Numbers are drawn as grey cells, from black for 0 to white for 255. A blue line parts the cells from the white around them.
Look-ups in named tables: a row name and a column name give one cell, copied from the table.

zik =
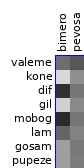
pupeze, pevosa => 124
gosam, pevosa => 121
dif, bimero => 48
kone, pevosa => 142
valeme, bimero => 110
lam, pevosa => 131
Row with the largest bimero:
kone

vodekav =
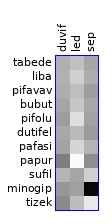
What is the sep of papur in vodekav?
142
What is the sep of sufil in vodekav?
208
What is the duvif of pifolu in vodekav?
157
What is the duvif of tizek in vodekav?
139
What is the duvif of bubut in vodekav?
166
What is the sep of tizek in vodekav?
232
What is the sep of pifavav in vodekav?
158
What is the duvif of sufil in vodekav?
181
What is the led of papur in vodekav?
251
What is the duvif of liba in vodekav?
177
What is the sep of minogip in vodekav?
7
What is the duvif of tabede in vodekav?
175
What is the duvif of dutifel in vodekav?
167
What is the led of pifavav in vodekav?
190
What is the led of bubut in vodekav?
198

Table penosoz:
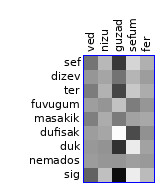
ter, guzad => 69
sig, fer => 187
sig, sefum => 237
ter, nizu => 178
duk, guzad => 49
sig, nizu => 192
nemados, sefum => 158
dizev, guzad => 115
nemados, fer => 153
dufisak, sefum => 75
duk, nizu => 147
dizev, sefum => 181
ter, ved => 124
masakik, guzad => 123
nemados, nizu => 150
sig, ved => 98

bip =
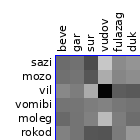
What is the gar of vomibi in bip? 117
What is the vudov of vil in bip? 4
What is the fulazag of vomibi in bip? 119
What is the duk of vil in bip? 89
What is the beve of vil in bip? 136
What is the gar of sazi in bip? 113
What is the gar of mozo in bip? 116
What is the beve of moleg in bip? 105
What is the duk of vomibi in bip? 115
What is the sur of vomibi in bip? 125

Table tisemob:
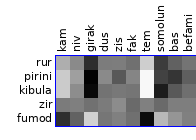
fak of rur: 112
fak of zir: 106
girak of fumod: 209
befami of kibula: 111
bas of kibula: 89
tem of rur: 206
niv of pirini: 159
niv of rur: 138
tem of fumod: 11
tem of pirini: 248
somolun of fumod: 184

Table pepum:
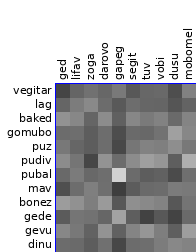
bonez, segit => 143
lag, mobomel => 99
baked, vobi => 130
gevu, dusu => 95
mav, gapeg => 62
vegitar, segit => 88
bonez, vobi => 131
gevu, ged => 135
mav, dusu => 123
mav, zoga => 127
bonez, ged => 156
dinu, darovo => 112
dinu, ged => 108
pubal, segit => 107
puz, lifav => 102

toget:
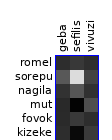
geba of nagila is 50
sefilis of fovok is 57
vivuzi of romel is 46
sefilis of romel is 56
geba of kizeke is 45
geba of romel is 45
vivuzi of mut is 78
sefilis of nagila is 86
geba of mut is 41
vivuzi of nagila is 49
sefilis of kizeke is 9
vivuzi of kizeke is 58
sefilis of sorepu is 220
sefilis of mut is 3
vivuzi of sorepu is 66
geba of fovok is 42
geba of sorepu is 88
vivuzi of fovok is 45

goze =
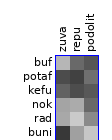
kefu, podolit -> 88
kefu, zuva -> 98
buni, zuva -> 56
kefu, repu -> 77
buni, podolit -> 198
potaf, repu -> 65
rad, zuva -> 168
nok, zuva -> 164
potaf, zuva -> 76
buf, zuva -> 182
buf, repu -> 105
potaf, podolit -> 111
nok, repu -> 171
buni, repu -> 160

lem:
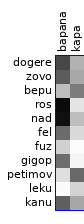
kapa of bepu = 124
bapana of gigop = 109
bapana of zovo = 92
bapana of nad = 16
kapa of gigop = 245
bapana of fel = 108
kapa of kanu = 167
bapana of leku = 251
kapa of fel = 218
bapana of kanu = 95
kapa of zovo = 168
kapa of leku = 210
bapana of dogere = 71
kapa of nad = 190

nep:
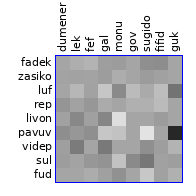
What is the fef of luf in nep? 162
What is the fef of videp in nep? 165
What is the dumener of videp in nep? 159
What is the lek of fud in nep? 165
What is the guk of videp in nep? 179
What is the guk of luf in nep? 115
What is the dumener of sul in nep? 157
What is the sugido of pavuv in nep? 227
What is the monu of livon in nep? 222
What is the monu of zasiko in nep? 173
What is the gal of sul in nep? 147
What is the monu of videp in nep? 165
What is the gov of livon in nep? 165
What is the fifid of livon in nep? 156
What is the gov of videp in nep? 165
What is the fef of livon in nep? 160
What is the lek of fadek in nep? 174
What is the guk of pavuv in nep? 39
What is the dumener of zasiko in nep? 163
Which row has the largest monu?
livon

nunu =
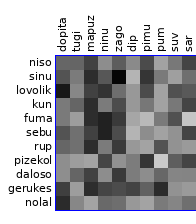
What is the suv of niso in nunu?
120
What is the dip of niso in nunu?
138
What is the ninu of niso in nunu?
141
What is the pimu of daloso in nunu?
141
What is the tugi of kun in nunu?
101
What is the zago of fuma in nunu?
58
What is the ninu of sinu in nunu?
87
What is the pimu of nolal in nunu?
163
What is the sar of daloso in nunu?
132
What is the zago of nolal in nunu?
110
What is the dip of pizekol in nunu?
124
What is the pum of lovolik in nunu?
162
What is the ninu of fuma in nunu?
33
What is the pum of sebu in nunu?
162
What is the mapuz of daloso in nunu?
65
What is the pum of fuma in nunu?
122
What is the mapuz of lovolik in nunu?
65
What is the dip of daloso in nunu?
124
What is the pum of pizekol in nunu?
201
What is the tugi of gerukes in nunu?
157

